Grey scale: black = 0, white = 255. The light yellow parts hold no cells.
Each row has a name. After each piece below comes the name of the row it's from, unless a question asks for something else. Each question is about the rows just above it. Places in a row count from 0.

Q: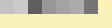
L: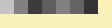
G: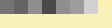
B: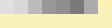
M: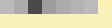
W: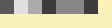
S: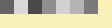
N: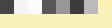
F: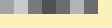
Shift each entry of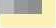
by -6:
[181 145 137]
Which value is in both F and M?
[179]
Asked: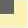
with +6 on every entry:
[106]

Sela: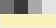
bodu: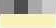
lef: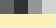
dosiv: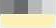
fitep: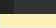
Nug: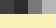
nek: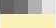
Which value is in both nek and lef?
[99]
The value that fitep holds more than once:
[50]
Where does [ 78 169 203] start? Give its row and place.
bodu, 1
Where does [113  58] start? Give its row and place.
Sela, 0

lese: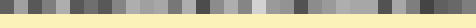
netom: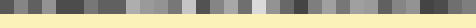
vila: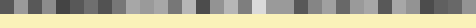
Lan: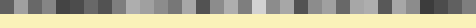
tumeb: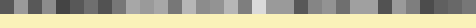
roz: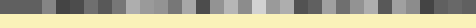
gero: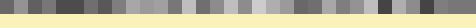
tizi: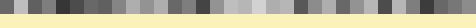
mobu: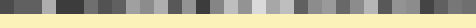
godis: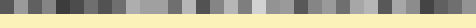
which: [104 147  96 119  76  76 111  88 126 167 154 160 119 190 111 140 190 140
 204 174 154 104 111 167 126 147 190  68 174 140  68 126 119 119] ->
gero
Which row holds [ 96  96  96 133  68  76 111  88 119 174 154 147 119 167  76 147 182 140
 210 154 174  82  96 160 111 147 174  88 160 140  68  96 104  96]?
roz
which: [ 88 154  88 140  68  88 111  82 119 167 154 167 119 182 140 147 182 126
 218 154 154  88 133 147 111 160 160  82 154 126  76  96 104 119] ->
tumeb

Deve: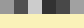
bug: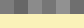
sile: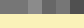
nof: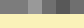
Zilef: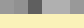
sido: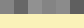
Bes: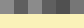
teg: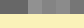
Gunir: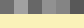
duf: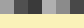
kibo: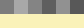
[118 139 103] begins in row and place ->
sile, 1
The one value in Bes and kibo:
[95]

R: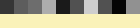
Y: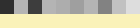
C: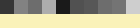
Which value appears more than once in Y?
[180]
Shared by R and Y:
[173]

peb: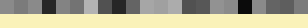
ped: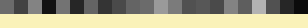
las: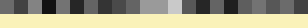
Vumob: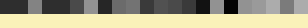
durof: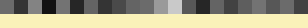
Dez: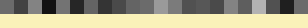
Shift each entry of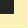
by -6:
[32]
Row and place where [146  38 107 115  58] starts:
Vumob, 6
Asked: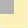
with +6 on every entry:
[185]
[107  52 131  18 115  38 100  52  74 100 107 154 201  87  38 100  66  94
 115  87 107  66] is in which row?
durof

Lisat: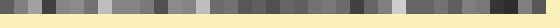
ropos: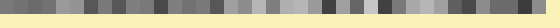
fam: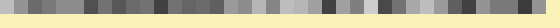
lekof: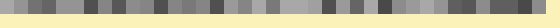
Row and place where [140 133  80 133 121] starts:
lekof, 9
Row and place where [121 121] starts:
fam, 35

